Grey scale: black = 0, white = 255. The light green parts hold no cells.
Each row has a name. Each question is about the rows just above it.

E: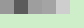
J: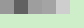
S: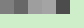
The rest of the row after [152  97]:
[158 164 206]
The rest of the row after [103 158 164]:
[76]
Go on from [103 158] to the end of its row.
[164  76]
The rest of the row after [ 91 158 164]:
[206]

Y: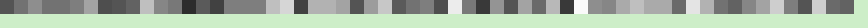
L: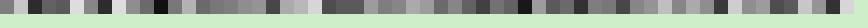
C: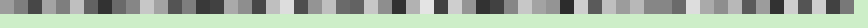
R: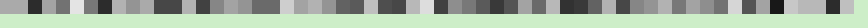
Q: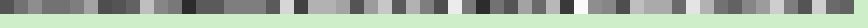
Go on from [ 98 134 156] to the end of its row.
[206 126  84 206 106  98]
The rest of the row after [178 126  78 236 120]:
[ 44 114  84 163 106 184  57 250 142 134  78 191 170 170 106 228 178 114
  98 134 156 206 126  84 206 106  98]

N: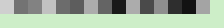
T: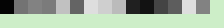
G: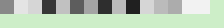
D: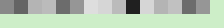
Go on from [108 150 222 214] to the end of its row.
[187  32 214 180 193 108 150]
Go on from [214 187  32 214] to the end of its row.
[180 193 108 150]
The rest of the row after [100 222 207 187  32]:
[ 18  68  93 222 130]
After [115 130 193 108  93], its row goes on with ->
[172 100  25 172  74 142  46  18 164]
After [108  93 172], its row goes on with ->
[100  25 172  74 142  46  18 164]
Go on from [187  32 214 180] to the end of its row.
[193 108 150]
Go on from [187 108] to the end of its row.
[150 222 214 187  32 214 180 193 108 150]

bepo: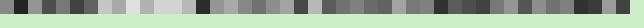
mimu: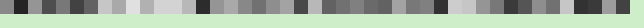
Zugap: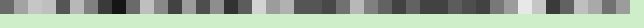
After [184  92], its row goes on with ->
[113 128 106  98 163 120 128  50  92  78  66 120 149  85 142 113 128  50
  58 156  66]
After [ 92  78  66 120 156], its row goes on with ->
[232 198  58  98 191 169 113 156]
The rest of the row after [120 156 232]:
[198  58  98 191 169 113 156]

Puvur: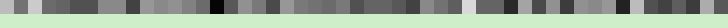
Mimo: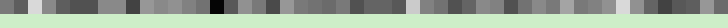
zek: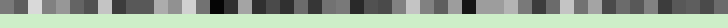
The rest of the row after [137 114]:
[ 94 217 100 100  41 164  74 145  60 145 137 151  34 188  81  66  94  60
 172  88]
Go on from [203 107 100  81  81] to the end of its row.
[137 137  66 151 137 145 129 107   5  88 145 121  74 151 121 114 107 121
  81 100 100  88  66 137 114  94 217 100 100  41 164  74 145  60 145 137
 151  34 188  81  66  94  60 172  88]
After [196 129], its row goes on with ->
[ 94 157  21 157 157 180 121  60 107 196 114 164  74 107  88 129  60  88
  94  74 107]
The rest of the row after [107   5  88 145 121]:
[ 74 151 121 114 107 121  81 100 100  88  66 137 114  94 217 100 100  41
 164  74 145  60 145 137 151  34 188  81  66  94  60 172  88]
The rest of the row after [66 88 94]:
[151 107]
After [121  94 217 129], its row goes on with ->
[151 100  81 196  60  88  88 172 145 209 114   5  48 164  48  74  48 107
  54 114 121  41  81  74 129 196 129  94 157  21 157 157 180 121  60 107
 196 114 164  74 107  88 129  60  88  94  74 107]

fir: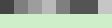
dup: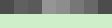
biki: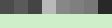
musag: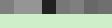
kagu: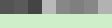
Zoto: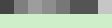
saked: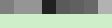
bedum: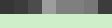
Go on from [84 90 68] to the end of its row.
[185 135 127 135 178]
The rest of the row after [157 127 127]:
[119  60]
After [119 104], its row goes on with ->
[76]
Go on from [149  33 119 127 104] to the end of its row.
[111]
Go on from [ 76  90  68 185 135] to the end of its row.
[127 119  40]
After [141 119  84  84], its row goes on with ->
[198]
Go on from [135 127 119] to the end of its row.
[40]

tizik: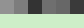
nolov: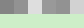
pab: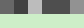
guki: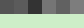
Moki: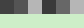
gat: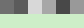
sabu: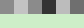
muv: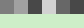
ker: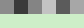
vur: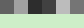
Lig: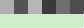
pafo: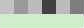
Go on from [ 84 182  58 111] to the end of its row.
[78]
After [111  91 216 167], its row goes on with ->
[ 72 153]
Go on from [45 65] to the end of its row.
[188 117]
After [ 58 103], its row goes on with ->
[182]

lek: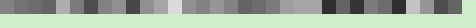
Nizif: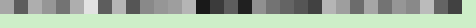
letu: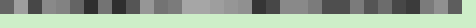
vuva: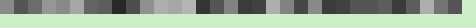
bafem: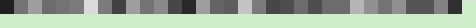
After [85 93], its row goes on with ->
[ 59  93 174 115  85]
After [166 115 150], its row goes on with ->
[137 187 100  65]
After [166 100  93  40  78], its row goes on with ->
[144 174 166 181  53  85 130  59  65 174 130  71 137  59  65  85  85  93
  59  93 174 115  85]

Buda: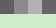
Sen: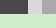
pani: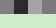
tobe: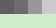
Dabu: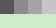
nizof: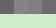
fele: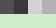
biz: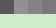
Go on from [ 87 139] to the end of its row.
[164 197]
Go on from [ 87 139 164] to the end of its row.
[197]

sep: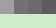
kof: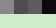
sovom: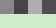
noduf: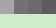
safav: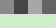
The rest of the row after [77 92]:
[11]
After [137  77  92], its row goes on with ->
[11]
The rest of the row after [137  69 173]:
[77]
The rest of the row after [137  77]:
[92 11]
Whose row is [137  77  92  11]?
kof
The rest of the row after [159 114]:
[106  92]

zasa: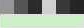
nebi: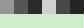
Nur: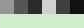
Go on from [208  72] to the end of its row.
[37]
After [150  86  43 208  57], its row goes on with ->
[37]
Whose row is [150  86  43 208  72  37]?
nebi
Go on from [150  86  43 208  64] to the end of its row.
[17]
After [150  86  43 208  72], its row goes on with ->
[37]

